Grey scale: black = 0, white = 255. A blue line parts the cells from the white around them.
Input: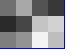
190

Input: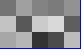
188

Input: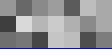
125

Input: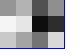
216

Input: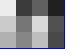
73

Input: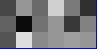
150

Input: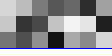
214
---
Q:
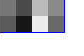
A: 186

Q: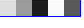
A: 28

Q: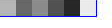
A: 140

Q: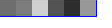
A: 207

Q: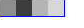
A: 180

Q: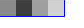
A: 159

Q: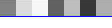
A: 247
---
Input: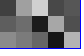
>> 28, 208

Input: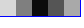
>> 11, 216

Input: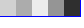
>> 236, 236

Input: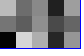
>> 143, 214

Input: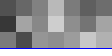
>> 206, 206

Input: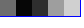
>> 46, 208

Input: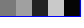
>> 34, 201

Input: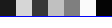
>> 192, 250
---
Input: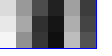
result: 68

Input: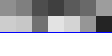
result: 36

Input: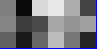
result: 160

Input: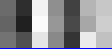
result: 206

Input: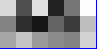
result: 189

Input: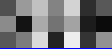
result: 11
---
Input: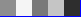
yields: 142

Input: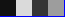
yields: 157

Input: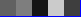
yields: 97

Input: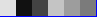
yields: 123

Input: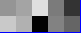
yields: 101

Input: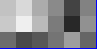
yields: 73

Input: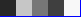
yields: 119

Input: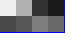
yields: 72
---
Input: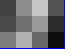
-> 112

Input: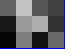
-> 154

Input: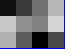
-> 145

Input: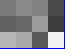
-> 104

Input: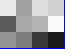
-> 168

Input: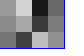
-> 169
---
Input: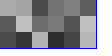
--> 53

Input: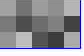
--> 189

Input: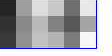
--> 144

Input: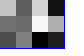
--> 129

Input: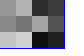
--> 208

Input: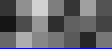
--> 174

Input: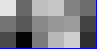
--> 4
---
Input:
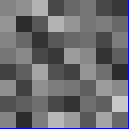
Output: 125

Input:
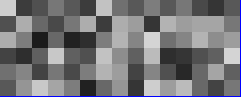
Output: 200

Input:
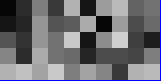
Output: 163

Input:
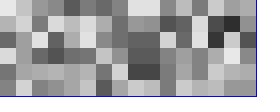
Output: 131

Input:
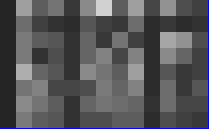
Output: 93

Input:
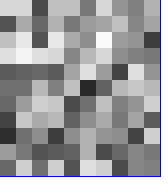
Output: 112

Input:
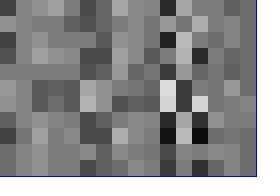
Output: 145

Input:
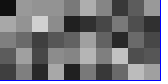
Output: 40

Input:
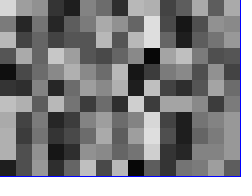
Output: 152
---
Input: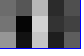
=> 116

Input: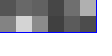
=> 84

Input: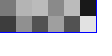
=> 122

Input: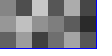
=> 151

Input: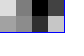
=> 221

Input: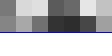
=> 121

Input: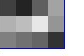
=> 177
